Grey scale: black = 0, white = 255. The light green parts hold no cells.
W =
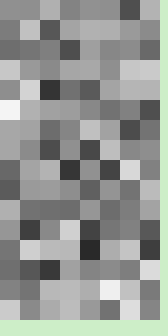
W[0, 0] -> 144
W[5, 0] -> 244
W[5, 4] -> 136
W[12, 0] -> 117
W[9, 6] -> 115
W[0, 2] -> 176
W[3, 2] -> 138
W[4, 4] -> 90
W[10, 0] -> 176
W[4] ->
[142, 211, 52, 113, 90, 164, 181, 180]
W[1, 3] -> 164
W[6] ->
[167, 163, 109, 133, 192, 162, 76, 115]
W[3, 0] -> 199
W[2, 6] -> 140
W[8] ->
[104, 164, 179, 54, 145, 68, 216, 129]
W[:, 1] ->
[143, 193, 117, 153, 211, 177, 163, 139, 164, 154, 114, 63, 207, 87, 116, 138]
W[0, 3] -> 131
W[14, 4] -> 174
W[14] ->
[130, 116, 184, 186, 174, 239, 193, 122]
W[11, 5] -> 118
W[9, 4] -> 96
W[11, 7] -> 88
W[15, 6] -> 221
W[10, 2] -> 111
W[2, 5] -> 135
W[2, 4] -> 159
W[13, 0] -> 111
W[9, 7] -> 187

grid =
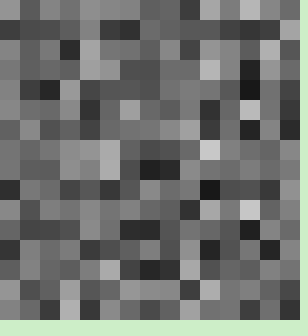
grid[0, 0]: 148
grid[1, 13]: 63
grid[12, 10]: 37
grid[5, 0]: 135
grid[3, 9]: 107
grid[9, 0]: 47
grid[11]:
[101, 69, 71, 80, 138, 112, 45, 43, 84, 115, 103, 85, 32, 132, 106]
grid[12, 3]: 123
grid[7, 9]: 105
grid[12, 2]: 107
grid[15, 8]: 97
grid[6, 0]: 97
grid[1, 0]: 62
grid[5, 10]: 50
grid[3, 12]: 35
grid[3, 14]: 106
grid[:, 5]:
[134, 60, 117, 147, 85, 101, 105, 170, 172, 56, 116, 112, 78, 170, 102, 138]
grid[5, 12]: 186
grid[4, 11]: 88
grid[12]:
[53, 127, 107, 123, 59, 78, 95, 126, 80, 144, 37, 82, 118, 37, 132]
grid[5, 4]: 51
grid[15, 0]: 130
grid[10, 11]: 121
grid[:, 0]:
[148, 62, 132, 119, 130, 135, 97, 116, 117, 47, 136, 101, 53, 94, 149, 130]
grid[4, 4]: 70
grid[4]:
[130, 62, 39, 153, 70, 85, 86, 80, 113, 123, 117, 88, 24, 113, 68]
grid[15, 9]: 161
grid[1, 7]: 107
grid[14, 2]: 96
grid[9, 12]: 81
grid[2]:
[132, 94, 120, 44, 164, 117, 113, 94, 135, 68, 148, 132, 92, 176, 86]
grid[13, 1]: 130
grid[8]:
[117, 93, 92, 142, 129, 172, 77, 33, 42, 138, 115, 108, 124, 107, 121]
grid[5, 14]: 57
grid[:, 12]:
[182, 54, 92, 35, 24, 186, 36, 110, 124, 81, 198, 32, 118, 93, 127, 62]

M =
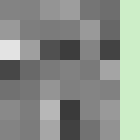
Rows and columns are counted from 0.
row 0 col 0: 131
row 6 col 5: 146
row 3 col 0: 71
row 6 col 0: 131
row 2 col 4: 132
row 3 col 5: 164
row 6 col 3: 65
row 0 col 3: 157
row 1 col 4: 153
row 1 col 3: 125
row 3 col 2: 122
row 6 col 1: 124
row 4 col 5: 129
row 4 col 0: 113

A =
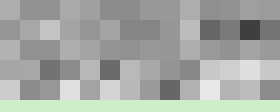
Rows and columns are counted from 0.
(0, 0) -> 173
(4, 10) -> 232
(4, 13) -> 139
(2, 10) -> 153
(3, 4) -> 183
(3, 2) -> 115
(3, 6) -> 185
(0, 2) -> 146
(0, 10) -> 143
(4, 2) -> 151
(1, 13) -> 116
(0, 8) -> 152
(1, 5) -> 164
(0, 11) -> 145
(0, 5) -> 140
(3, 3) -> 140
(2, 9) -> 173
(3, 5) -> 107
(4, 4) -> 163
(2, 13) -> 154

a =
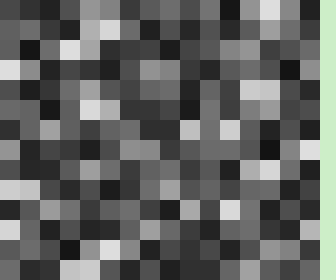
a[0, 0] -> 72
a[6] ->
[48, 99, 161, 95, 63, 98, 109, 47, 47, 191, 112, 206, 91, 35, 79, 32]
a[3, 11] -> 89
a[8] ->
[78, 39, 41, 90, 158, 109, 59, 97, 110, 59, 87, 33, 174, 214, 110, 32]
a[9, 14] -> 34
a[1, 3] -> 34
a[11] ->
[213, 101, 34, 79, 37, 43, 95, 159, 104, 60, 35, 98, 109, 54, 38, 182]
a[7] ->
[148, 37, 69, 57, 31, 75, 142, 137, 58, 87, 107, 108, 84, 19, 132, 222]
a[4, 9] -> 36
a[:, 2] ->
[34, 57, 109, 35, 54, 24, 161, 69, 41, 72, 155, 34, 75, 51]
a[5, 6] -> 53
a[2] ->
[94, 21, 109, 221, 165, 47, 60, 65, 28, 68, 87, 132, 148, 63, 80, 106]
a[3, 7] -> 146
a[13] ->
[108, 43, 51, 195, 203, 85, 38, 80, 32, 48, 48, 101, 161, 91, 64, 101]
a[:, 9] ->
[76, 39, 68, 57, 36, 27, 191, 87, 59, 82, 169, 60, 51, 48]
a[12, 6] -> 135
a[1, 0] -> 96
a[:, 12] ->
[147, 91, 148, 108, 203, 125, 91, 84, 174, 102, 115, 109, 79, 161]
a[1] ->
[96, 109, 57, 34, 176, 214, 107, 32, 79, 39, 81, 41, 91, 158, 109, 60]
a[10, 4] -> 58
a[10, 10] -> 69
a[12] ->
[89, 108, 75, 21, 146, 221, 135, 34, 72, 51, 72, 35, 79, 148, 130, 57]

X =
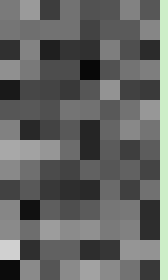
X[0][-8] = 122
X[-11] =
[144, 121, 77, 77, 8, 82, 115, 126]
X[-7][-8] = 168
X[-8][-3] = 101
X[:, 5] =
[84, 90, 126, 82, 147, 89, 101, 91, 86, 106, 118, 122, 54, 138]
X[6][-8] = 129
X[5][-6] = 80
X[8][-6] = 75
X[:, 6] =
[130, 90, 79, 115, 65, 114, 136, 62, 97, 64, 120, 129, 149, 115]
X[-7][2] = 150
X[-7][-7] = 162
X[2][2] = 31
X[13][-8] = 11
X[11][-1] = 45
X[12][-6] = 97
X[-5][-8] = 66
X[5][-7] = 88
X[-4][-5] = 78
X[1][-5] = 114
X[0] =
[122, 154, 61, 114, 82, 84, 130, 87]
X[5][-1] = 151
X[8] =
[137, 111, 75, 67, 97, 86, 97, 68]
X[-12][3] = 52
